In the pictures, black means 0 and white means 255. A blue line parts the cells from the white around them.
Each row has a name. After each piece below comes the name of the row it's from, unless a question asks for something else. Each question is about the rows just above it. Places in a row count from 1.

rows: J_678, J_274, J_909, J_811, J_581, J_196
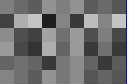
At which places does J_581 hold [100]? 1 3 7
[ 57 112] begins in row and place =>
J_811, 7

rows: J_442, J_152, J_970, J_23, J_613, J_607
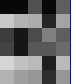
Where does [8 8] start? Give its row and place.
J_442, 1
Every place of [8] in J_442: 1 2 4
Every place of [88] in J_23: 3 4
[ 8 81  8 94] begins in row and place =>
J_442, 2

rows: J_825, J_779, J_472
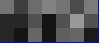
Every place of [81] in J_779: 3 5 7
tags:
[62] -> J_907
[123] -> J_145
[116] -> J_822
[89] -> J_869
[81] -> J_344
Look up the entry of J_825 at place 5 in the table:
J_822
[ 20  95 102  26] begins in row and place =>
J_472, 4
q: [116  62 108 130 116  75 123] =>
J_825
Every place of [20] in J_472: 2 4
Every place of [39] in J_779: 1 2

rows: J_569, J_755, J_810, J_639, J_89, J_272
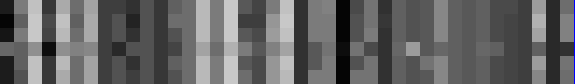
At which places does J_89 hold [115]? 27 31 41
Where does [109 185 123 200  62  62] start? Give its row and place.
J_755, 14
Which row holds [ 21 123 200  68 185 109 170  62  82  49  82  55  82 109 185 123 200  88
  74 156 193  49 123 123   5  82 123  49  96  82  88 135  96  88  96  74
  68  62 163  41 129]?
J_810
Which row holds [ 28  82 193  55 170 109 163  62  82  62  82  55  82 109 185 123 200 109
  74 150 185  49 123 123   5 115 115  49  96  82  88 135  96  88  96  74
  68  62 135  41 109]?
J_272
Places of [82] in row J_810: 9 11 13 26 30

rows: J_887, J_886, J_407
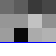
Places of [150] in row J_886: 1 2
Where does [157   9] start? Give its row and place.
J_407, 1
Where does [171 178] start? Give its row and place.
J_407, 3

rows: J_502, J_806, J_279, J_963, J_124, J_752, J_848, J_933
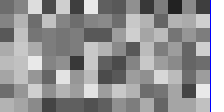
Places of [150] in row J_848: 2
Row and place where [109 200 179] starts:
J_806, 9
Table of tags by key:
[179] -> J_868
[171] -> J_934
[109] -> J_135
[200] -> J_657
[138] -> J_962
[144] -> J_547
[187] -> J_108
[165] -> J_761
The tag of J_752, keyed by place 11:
J_547
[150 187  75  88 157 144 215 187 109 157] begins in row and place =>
J_752, 6
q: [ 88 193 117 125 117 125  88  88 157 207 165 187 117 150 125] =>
J_279

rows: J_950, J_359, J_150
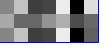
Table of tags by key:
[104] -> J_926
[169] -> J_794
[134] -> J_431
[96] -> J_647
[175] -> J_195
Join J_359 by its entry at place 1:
J_794
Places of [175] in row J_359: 5
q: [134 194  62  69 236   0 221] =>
J_950
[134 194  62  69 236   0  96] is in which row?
J_150

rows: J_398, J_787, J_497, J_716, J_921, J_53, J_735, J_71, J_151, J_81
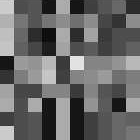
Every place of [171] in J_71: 1 3 5 10
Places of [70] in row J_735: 2 3 9

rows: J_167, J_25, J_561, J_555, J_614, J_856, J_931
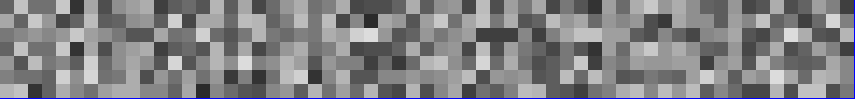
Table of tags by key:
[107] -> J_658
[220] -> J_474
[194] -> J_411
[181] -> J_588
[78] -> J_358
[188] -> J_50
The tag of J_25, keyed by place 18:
J_50
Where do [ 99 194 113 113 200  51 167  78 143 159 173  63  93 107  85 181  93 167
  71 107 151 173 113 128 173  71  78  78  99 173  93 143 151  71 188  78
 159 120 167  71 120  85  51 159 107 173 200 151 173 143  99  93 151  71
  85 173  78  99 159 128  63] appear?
J_167
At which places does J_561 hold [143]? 8 33 52

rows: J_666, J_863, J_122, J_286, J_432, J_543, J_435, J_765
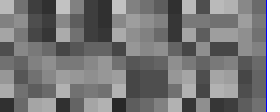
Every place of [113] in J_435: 2 6 8 13
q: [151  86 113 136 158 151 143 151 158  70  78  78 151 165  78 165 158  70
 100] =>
J_543
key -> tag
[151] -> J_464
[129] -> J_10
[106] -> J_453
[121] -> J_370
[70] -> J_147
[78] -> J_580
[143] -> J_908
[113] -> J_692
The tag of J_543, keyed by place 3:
J_692
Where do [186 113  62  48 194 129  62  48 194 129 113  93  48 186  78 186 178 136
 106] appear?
J_666

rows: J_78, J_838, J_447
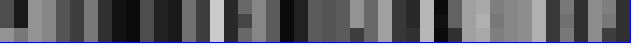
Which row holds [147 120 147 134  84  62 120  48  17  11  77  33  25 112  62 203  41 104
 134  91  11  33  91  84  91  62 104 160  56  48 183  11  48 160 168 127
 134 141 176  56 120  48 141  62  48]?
J_447
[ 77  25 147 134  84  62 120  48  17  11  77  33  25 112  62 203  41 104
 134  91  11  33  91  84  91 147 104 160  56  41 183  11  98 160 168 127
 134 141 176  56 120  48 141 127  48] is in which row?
J_78
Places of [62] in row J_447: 6 15 26 44

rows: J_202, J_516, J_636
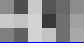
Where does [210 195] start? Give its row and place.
J_636, 3
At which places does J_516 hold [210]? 3
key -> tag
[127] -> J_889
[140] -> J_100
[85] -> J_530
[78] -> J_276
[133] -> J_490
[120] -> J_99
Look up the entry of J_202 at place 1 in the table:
J_100
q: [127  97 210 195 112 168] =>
J_636
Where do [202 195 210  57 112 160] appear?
J_516

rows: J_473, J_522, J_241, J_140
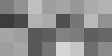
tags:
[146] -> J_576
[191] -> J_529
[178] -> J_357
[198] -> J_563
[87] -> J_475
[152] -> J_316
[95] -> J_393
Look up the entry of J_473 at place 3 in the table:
J_529
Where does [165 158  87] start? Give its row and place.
J_241, 1
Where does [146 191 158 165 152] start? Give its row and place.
J_473, 2

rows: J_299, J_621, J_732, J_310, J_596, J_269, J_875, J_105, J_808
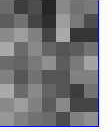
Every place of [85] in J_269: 2 4 5
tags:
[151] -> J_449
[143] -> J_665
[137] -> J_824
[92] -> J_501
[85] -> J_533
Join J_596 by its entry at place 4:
J_665
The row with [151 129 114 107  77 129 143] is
J_808
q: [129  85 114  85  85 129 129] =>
J_269

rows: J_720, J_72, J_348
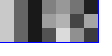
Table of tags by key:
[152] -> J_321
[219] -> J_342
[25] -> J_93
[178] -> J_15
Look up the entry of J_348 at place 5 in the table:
J_342
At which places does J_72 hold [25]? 3
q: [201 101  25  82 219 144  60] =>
J_348

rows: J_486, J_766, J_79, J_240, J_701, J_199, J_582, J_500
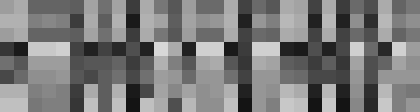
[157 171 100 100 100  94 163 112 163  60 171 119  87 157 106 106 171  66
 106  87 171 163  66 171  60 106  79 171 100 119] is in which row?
J_486
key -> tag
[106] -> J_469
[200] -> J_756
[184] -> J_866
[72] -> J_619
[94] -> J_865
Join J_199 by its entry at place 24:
J_619
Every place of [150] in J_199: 5 13 15 16 19 20 26 28 29 30

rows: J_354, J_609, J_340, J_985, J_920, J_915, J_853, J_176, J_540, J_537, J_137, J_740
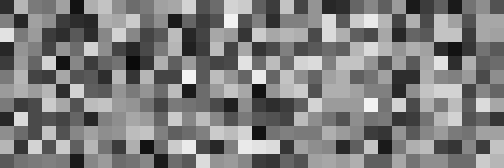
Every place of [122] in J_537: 22 23 33
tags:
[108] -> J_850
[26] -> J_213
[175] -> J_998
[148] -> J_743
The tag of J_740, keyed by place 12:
J_213

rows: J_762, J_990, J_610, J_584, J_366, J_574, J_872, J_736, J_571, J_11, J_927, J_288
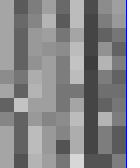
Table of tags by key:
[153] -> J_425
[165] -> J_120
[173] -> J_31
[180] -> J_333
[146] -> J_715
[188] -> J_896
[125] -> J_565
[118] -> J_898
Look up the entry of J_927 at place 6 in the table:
J_31
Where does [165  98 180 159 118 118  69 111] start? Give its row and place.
J_872, 1
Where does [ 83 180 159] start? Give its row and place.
J_288, 2
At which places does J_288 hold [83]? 2 7 8
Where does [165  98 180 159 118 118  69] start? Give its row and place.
J_872, 1

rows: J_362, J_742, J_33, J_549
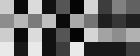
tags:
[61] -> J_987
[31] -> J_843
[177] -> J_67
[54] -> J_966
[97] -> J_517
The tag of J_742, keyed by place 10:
J_843
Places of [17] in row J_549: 4
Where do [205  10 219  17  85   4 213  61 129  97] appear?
J_362

